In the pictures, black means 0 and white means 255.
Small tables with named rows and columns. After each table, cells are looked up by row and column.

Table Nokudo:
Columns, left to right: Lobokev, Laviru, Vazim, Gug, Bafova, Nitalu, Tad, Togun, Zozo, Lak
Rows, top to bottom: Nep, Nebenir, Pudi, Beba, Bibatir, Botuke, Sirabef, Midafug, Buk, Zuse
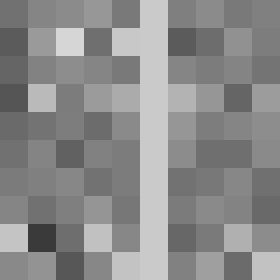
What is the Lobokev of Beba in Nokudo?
85
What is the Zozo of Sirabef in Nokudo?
135
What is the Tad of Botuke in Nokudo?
140
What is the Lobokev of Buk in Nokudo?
196
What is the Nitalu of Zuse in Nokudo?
202
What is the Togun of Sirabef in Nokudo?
120
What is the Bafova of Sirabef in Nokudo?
124
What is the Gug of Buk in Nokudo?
193
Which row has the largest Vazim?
Nebenir

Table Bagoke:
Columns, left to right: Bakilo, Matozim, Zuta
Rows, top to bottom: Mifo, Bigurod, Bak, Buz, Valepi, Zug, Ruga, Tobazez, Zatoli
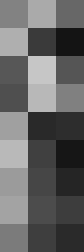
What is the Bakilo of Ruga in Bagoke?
155
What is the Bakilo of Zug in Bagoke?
185
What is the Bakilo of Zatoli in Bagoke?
123
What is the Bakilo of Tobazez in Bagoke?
163
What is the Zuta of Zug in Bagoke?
22
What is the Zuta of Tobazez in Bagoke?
61
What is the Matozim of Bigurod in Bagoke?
58
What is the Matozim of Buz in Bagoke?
184
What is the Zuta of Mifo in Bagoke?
103
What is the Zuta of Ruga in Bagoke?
37
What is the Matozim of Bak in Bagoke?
198
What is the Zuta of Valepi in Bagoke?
45
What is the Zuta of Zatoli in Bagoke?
42
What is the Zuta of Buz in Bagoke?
128
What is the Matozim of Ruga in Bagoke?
70
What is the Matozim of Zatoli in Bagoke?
62
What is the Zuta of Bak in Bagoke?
85
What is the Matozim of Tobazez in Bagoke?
76
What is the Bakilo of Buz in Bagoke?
79

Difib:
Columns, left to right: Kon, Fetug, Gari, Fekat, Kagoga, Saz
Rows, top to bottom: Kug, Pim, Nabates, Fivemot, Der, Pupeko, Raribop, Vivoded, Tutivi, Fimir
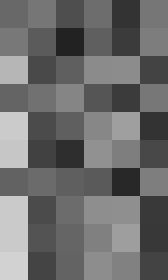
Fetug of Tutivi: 83
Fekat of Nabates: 139
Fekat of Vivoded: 142
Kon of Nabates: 182
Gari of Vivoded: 108
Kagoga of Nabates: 140
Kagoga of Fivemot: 59
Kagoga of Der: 159
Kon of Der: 203
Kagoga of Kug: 51
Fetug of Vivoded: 75

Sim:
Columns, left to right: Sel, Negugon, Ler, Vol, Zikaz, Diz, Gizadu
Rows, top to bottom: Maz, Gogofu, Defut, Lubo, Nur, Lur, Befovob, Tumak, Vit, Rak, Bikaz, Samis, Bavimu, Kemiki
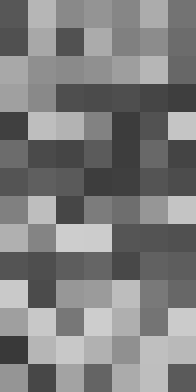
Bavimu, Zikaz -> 144
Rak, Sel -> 84
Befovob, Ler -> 90
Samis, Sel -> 159
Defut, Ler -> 138
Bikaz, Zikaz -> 189
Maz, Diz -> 172
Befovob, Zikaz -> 63
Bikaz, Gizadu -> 103
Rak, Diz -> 97
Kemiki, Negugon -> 71
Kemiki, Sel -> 149
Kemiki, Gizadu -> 90

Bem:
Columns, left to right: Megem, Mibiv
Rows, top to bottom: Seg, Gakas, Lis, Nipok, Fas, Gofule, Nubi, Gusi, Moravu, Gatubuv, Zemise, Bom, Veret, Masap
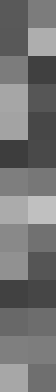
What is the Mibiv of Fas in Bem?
71
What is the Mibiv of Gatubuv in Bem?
85
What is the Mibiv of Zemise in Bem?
70
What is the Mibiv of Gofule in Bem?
73
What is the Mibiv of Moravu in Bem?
113
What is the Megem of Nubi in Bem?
126
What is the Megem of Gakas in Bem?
88
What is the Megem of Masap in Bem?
167
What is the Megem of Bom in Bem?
104
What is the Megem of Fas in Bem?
163
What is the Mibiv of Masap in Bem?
111
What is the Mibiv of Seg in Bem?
124
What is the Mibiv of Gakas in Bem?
174
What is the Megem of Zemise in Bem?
65
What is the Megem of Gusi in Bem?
171
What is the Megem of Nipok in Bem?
166
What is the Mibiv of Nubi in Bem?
119
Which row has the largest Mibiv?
Gusi

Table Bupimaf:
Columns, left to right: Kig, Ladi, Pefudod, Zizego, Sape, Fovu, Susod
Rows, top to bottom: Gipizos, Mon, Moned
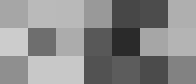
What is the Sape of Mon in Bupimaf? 42
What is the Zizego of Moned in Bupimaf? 82
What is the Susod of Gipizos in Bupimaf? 175
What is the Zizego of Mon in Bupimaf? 88
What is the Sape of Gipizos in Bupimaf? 71
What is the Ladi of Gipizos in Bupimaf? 186
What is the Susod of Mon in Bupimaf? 180
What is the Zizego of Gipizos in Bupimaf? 153
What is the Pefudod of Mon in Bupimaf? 172

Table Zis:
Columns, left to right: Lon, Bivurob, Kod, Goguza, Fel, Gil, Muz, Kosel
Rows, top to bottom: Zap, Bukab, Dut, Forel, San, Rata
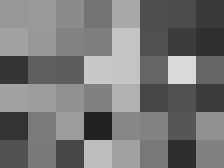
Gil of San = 130
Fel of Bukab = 196
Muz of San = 86
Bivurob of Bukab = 152
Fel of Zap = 169
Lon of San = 51
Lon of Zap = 151
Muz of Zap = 76
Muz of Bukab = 60
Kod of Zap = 138
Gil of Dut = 101
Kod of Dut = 92
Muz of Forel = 81
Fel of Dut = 196
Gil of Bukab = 80
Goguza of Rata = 190
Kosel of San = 145
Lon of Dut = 53
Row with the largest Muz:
Dut

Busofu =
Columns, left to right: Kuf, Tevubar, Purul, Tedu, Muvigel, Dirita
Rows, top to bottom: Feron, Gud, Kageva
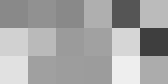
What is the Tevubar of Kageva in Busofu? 160
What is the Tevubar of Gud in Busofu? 186
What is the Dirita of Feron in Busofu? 187
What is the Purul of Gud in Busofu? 155
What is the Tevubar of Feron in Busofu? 145
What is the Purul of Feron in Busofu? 137
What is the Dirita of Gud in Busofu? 62
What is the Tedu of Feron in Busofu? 175
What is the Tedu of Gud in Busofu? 161
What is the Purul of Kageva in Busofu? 157
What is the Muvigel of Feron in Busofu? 85
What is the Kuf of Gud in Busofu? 209
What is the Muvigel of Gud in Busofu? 214
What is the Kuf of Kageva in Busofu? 225
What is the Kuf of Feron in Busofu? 137
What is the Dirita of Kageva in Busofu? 172
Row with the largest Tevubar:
Gud

